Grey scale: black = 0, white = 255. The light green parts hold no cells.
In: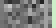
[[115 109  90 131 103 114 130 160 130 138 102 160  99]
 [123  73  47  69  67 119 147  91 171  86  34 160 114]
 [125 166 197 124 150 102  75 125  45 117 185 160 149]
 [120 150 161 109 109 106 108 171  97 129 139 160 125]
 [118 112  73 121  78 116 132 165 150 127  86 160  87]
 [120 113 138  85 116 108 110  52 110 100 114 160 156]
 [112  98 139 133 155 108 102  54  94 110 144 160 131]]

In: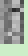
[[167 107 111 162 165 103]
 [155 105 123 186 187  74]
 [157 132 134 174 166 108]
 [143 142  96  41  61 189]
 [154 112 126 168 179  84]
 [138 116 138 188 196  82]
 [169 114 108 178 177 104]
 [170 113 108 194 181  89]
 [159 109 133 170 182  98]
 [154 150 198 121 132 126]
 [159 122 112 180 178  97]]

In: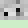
[[195 175 195 192 180 186 191]
 [199 186 183 176 126 191 196]
 [189 175 187 195 203 184 188]
 [163 219 213 206  16 181 197]
 [190  10 224 224 109 157 219]]

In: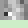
[[155 161 173 236 184 170 127]
 [155 142 197 201 165  96 150]
 [155 135 173 201 184 154 127]
 [155 170 151 191 218 180 127]
 [155  50 253 201 184 154 120]]

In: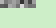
[[ 94  86 170 155 116 216 138 114 119]
 [180 122 141 161 140  51 137  70 159]]

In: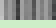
[[195 132 155 130  54 163 128 137  93 155 126 155 133  61]
 [184 129 153 129  58 161 129 137  82 154 125 156 128  81]
 [185 132 153 131  71 159 135 137  84 154 130 157 125  68]
 [186 136 154 129  62 160 134 137  92 156 128 156 127  70]
 [187 138 153 134  67 159 132 134  87 154 133 157 122  87]]

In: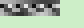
[[185 149 108  71  49  49  70 110 152 186 201 191 162 120  81]
 [180 179 173 166 148 132 115 101  85  74  66  64  68  74  88]
 [ 22  90 229 141  14 121 230 111  15 149 227  81  23 176 214]
 [174  72  72 176 170  68  77 180 165  64  81 182 161  62  86]]
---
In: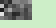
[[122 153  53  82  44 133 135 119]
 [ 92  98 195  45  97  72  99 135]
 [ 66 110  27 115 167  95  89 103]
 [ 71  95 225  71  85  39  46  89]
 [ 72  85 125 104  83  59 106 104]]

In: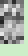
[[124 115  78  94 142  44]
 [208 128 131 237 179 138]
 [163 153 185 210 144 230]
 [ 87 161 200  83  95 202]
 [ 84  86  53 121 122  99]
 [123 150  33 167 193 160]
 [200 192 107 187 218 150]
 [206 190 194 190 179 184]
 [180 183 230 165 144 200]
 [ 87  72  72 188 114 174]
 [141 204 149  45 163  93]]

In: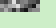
[[ 86  58  87  66 123 222  96 125 133  92]
 [ 22 167 163 135 172 183 219 131  96  63]
 [137 137 118 169 122  49 128  47  20 114]]

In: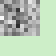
[[198 117 123 173 187 124 145 194 141 229]
 [214 163 194  90 124 164 160 187 156 185]
 [136 196 185 126  91 146  56 215 149 207]
 [199 172 159 138 183 174 105 122 141 199]
 [211 142 249 141 184  91 128 143 173 112]
 [176 191 122 188 226 202  68 123 115 191]
 [171 152 191 140 100 174  46 213 167 148]
 [193 163 209 146 187 133 170 201 101 185]
 [203 162 183 118 152 107 121 157 180 180]]

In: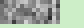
[[205 108  89 131 171 129 172 189 197 151 132 187 137 130 110]
 [175  69 120 109 152 121 187 110 163 142 135 201 175 177 153]
 [202 133 116 164 140 177 112 108 110 115 184 133 191 181  75]
 [164 115 114 142 192 133 128 119  95 108  82 175 135 162  72]
 [200 107 124 111 170 124 159 143 155 162 116 153 132 124  42]
 [187 141 132 136 154  62 133 130 209 163 133 110 154  89 135]]

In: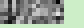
[[  3 152 133 173  37 192  63 105 144  96 120 178 110 106 129  85]
 [131 112 154 177  66 190  91 111 141 142 200  94 146 129 129 126]
 [169  59 146 136  44 173  79 125 145  87 141 197 172 169 129 104]
 [225 145  83  75  62 124  61 140 129  97 191 193 164 175 129 170]
 [ 33  73 137 152  40  36 164 184  93 158 130 115  77 105 129  92]
 [ 89 161 108  50  17  82 198 138  92 186  66 100 111  80 129 160]]

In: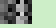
[[ 11  52 103  90 134 104   1 178]
 [102  28 122 101  38  49 182 174]
 [ 99  28 116 101   8  49 165 174]
 [ 22  64  82  70 108  73  11 209]
 [139   4 103  42  58  49 188 142]
 [102  28 122 101  25  49 174 174]]
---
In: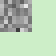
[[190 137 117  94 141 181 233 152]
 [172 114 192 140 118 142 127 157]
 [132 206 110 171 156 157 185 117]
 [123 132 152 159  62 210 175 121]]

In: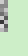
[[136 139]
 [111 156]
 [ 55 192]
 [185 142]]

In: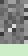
[[123 136 101 106 123 121 192]
 [101 128  94 125 101 129 182]
 [141  88 122  91 111  91 155]
 [160 103 221  62 116  93 144]
 [119 135 132 119 103 118  84]]

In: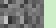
[[ 70  56 143 134 133  70 114 132  80 128 100]
 [ 97 130 110 113 143 122  77 125 110 118 103]
 [134 198  46  82 112 157  65  92 114  84 123]]

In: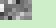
[[244 112 114 118 121 111 134 129]
 [ 66 103 143 128 151 202 159 164]]

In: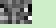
[[ 20  81 112  86  92  98 141   7]
 [124  83  65 136  67  99 103  50]
 [113  92  47 141  60 146  88  74]]

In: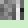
[[112 149 132 111 211 107]
 [109 142 109  91 231  73]]

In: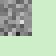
[[117 155 113 118 180 160 116 162]
 [124 123 178 112 140 180 151 131]
 [161 105 157 157 171 220 142 142]
 [ 96 143 119 175 130 122 141 168]]
